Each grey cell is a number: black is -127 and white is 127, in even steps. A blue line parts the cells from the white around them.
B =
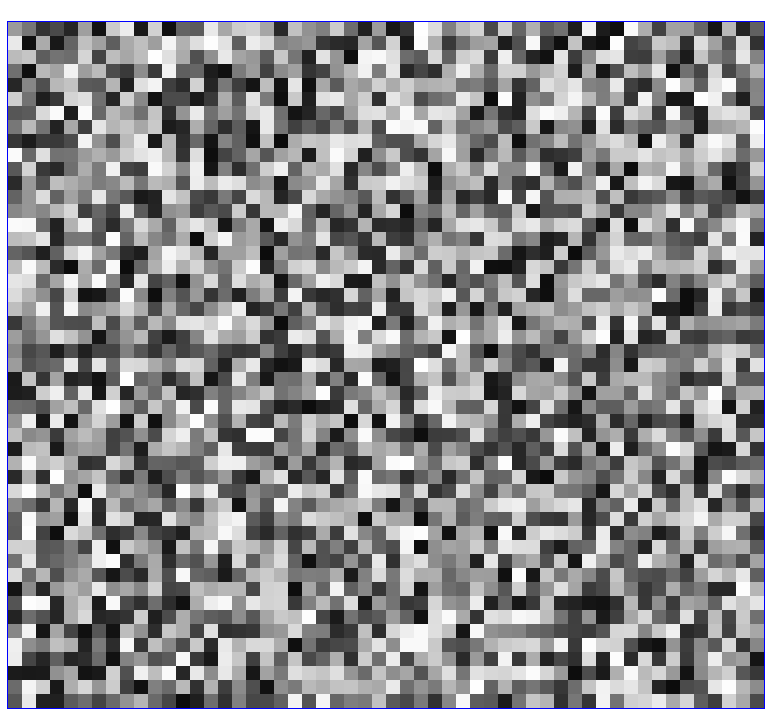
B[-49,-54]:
27
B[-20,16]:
-80
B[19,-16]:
-113
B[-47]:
[59, 69, -34, -12, -18, 85, -60, 61, 39, 61, 126, 95, 43, -47, 16, 104, 36, 24, -36, 72, -10, -95, 98, 21, -113, 116, 120, 95, -19, -36, 88, -30, 78, 90, -69, 111, -25, -91, -110, 99, -67, 11, 93, 101, -65, -67, 33, -32, -100, 68, -1, -25, 102, 3]
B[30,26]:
38
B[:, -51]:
[-54, -103, -12, 35, 56, -71, 122, -93, -70, -13, -86, 62, -29, 55, -94, -90, -30, -85, 37, -57, -43, -43, 95, -99, -21, 36, 111, 34, 106, -69, -102, 79, 126, -9, 54, 32, -113, -37, -23, -49, 26, -89, -90, 38, 64, -31, 17, -103, -95]
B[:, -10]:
[121, -60, -65, 63, -63, -75, 92, -5, 59, 74, -115, 63, -71, 7, -112, -25, 91, 106, 35, 12, 71, 118, 98, -77, -104, 57, -31, 28, -24, -69, -97, 70, 78, 30, 106, -70, 13, -23, -23, -29, -3, 56, 38, 88, -46, -86, 120, 102, 80]
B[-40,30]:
36
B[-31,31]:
-90
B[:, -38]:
[77, -33, 36, -4, -66, -36, -13, -34, -30, -28, -83, 94, -59, 76, -5, 27, 31, 74, 94, -95, 111, 51, 31, -73, 44, 104, 3, 104, 51, -80, -65, 111, -71, -52, -110, 115, 93, 73, 88, -25, 55, 15, 13, -76, 50, 70, 43, 11, 1]
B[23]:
[7, -56, -40, -99, -51, -95, -58, -59, 1, -42, -75, -25, -62, -41, -20, -59, -73, -68, 6, -63, -90, -44, -80, -70, 112, 108, 34, 11, -29, -40, -68, 118, 63, -45, -115, -8, -53, -77, -12, -7, -19, 13, -83, 6, -77, -34, -24, -21, -5, -21, 55, 88, 74, -11]
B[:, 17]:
[82, 108, 24, 28, -107, 98, 84, -106, -111, 38, -15, 12, 90, -72, 41, 41, 62, 124, 44, -2, -92, 90, 77, -68, 104, -1, 36, 100, -59, 124, -68, 30, -104, 18, 27, -36, -60, 62, -36, 55, -56, 103, -40, -72, 89, -64, -104, -48, -56]
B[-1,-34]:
115
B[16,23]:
70
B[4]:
[-89, 7, -48, 56, 67, -37, -40, 53, -96, 95, 115, -64, -85, 82, -90, -6, -66, -107, 62, -109, 101, -111, 40, -37, 40, 24, 80, 43, 79, 44, 50, 56, -11, -2, -39, 37, -76, -28, 95, 75, 101, 2, -3, 105, -63, -86, 11, 125, 46, -33, 100, 123, -35, 4]
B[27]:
[-18, -22, -49, 34, 63, -23, 96, 126, 20, -35, 70, 8, 114, -54, 122, -25, 104, 100, -46, -97, -85, -114, -96, -83, 96, -25, 42, 84, -71, 91, 121, 56, -29, -32, 86, -71, -110, -59, 94, -16, -105, 11, -35, -33, 28, -16, -6, 100, -21, 88, 111, -108, 80, -95]
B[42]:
[-92, -18, -45, -90, 45, 88, -89, -84, -76, 77, -96, -51, 45, -10, -33, -40, 13, -40, 38, 73, 64, 125, -58, -101, -12, -51, -36, 28, -28, -110, 94, 122, 42, -76, 96, 88, 119, 114, 60, -10, -64, 20, -101, -63, 38, 87, -20, -51, 95, -61, 60, -58, 74, -15]
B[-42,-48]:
100
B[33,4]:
32
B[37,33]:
77
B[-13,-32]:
43
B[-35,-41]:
102
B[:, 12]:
[-28, 49, 43, -32, -85, -52, 20, -89, -82, -76, 9, -44, 66, 26, 68, 44, 97, 48, -109, -44, -23, 97, -64, -62, 93, -40, -90, 114, 57, 110, 52, -41, -1, 124, 9, 30, -97, 66, -20, 120, -55, -111, 45, 45, -53, 120, -89, 57, -115]
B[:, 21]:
[18, 23, -95, -76, -111, -96, -91, -33, 71, -101, 55, 21, 88, -31, -26, -2, -6, 92, 31, -71, 57, -1, 94, -44, 110, 31, 36, -114, 79, 85, 37, -72, -38, 66, -38, 92, -63, 58, -112, -1, 39, 0, 125, 0, -11, -54, 79, 57, -44]
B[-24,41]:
72
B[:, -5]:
[-25, 93, 68, -58, -33, 125, -94, -100, 86, 77, 63, 14, -38, 59, -28, -68, 86, 79, 4, -88, -63, 12, -70, -21, 80, -64, 22, 88, 61, 14, -39, -109, -107, -70, 98, 117, -1, -73, 89, 29, -4, 25, -61, -76, 10, 14, 10, -45, -33]
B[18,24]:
-100
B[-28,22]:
105
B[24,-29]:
37
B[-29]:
[62, 26, 112, -43, 117, 9, 22, 41, 89, 45, -53, 46, -23, -57, 11, 58, 111, -92, -72, -7, -63, 57, -42, -81, -60, -64, 108, -69, -71, 90, 54, -99, 23, -106, 2, -94, 33, 50, 62, 12, 28, 65, 79, 41, 71, 47, -97, -96, -114, -63, 108, -74, -49, -67]
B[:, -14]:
[-98, 67, -67, -99, 101, 116, 53, 17, -13, -65, 112, -48, 48, -55, 91, 54, -115, -10, 72, 93, 28, 46, 24, -19, -22, -45, 15, -105, -94, 64, -46, -85, 21, -9, 102, 27, 76, -28, -106, 42, 37, -93, -64, -63, -70, -80, -114, -18, -8]
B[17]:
[61, 121, 59, -85, -115, 44, -21, 121, -115, -25, 48, 108, 48, 85, 13, -11, 74, 124, -91, -2, 80, 92, 8, 57, 73, 115, -86, -27, -77, 91, -31, 75, -24, 113, -112, -113, -92, 87, 66, -71, -10, 78, -7, 90, 106, 2, 61, 51, 60, 79, -83, -38, 106, 25]
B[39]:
[91, -18, 55, -49, 19, 42, -42, -105, -51, -86, 43, -49, 120, -26, -33, -101, -25, 55, 75, 53, -10, -1, -3, 46, -100, 1, 91, -7, 92, 45, 47, -24, 8, 30, 29, -111, 123, -104, 70, -8, 42, 7, -52, 70, -29, -47, -52, -21, -62, 29, 85, 52, 103, -32]
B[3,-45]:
13
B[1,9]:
63
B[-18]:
[50, 122, 58, 79, 44, -80, -73, 88, 50, -79, -27, -29, -41, -34, 78, 112, 111, 30, 10, -87, 28, -72, -7, 52, -87, -76, 35, 122, 126, 28, -19, 70, 80, -84, 3, 125, -88, -53, 30, -66, -85, -8, 15, -67, 70, 50, -46, -13, 52, -109, -51, -59, -35, -24]
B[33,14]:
111

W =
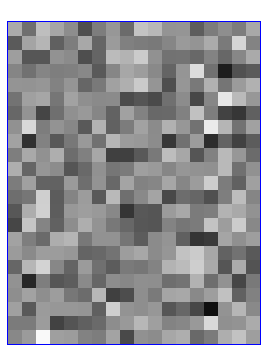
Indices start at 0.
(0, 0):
42
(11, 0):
-3
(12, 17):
5
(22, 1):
27
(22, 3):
31
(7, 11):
49
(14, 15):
29
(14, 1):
69
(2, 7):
59
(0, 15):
14
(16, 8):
29
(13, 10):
-42
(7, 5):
-38
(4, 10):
21
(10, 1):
-26
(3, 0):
5
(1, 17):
3
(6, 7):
-29
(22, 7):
35
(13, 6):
25
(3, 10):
9
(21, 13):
25
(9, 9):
-38
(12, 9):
9
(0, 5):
-48
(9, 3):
46
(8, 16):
-62
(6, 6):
6
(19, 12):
40
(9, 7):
-63
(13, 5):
30
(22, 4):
28
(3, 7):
6
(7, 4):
7
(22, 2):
121
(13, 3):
-34
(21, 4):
-43
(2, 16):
7
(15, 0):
34
